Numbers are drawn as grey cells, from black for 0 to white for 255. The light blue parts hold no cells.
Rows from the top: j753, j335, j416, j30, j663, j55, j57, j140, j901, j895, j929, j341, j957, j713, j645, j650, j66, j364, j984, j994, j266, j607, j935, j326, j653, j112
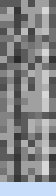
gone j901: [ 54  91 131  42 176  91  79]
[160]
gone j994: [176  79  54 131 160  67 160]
[91]
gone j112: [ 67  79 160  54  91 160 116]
[131]
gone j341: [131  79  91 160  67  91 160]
[201]
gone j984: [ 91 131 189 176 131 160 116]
[145]
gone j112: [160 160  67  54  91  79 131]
[116]
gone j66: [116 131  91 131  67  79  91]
[103]

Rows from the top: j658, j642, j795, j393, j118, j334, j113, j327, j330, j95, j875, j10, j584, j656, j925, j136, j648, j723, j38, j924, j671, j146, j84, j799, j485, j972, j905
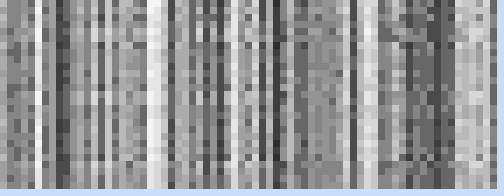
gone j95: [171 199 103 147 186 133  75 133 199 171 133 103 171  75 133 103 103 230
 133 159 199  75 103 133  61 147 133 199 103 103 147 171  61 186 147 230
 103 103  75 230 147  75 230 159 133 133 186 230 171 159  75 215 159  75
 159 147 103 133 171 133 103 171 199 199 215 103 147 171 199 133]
[119]
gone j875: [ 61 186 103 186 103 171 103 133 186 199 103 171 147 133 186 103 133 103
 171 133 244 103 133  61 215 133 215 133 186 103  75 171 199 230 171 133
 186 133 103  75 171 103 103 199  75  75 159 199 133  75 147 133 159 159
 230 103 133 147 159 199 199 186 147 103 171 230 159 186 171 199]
[90]

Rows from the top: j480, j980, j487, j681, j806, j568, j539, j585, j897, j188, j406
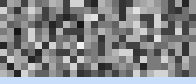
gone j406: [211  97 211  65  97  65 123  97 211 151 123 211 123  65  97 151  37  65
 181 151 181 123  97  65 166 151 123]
[51]
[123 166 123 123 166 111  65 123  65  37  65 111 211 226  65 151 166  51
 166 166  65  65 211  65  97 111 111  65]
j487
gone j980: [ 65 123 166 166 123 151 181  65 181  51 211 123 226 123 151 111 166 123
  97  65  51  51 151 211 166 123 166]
[137]
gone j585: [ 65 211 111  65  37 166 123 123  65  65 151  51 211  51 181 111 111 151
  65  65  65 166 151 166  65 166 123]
[196]
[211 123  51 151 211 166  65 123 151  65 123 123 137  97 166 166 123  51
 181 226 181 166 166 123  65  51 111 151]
j980
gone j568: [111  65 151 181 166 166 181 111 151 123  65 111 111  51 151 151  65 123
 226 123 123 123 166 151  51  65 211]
[97]
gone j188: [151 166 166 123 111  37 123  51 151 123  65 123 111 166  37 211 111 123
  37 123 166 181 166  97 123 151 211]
[81]

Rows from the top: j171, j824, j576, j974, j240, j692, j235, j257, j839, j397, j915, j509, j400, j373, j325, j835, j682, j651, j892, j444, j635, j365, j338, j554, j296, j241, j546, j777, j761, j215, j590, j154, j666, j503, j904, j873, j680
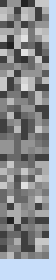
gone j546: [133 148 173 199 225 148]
[91]
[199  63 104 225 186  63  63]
j400
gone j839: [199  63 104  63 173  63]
[49]
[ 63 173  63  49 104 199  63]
j839
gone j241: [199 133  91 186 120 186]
[77]
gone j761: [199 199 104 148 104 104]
[160]

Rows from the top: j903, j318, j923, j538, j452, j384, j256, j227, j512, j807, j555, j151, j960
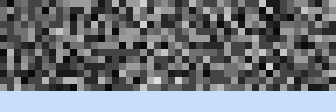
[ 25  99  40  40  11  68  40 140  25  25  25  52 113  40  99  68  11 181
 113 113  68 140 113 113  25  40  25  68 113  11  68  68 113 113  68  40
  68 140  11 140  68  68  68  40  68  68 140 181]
j555
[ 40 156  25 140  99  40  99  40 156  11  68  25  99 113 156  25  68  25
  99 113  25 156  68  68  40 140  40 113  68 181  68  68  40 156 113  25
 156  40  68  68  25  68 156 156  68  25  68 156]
j512
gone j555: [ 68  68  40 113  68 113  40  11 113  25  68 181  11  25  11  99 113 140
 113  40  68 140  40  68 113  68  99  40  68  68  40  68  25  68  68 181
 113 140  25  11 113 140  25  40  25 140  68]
[52]
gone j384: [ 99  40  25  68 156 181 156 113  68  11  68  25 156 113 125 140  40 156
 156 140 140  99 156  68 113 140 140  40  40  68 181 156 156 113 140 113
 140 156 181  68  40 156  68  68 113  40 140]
[84]
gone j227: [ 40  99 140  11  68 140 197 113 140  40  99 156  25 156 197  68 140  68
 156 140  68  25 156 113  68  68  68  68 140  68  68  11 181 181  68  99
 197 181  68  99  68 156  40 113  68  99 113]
[168]
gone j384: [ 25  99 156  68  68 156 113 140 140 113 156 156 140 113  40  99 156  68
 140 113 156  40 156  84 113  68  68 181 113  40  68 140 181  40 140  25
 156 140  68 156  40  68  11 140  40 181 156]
[125]

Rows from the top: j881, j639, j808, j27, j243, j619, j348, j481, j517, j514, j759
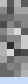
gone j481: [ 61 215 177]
[76]
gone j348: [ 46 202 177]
[148]
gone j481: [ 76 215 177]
[61]
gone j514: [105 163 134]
[121]

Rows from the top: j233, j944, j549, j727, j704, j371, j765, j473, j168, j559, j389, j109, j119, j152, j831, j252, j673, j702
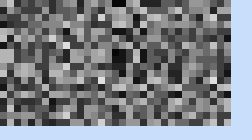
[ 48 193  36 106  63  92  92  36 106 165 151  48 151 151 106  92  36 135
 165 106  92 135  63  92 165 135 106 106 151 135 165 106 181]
j252
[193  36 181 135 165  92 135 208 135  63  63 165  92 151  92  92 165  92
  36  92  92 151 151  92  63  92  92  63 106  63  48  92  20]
j371
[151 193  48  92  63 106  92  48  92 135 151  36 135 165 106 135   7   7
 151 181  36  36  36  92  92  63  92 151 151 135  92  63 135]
j233
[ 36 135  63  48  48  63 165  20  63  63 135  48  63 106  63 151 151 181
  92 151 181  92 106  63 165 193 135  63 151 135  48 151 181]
j831
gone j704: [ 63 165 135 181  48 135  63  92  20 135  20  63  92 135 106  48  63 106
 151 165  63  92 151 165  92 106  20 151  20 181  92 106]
[120]
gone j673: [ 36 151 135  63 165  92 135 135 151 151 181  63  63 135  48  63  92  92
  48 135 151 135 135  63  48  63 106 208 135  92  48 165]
[79]

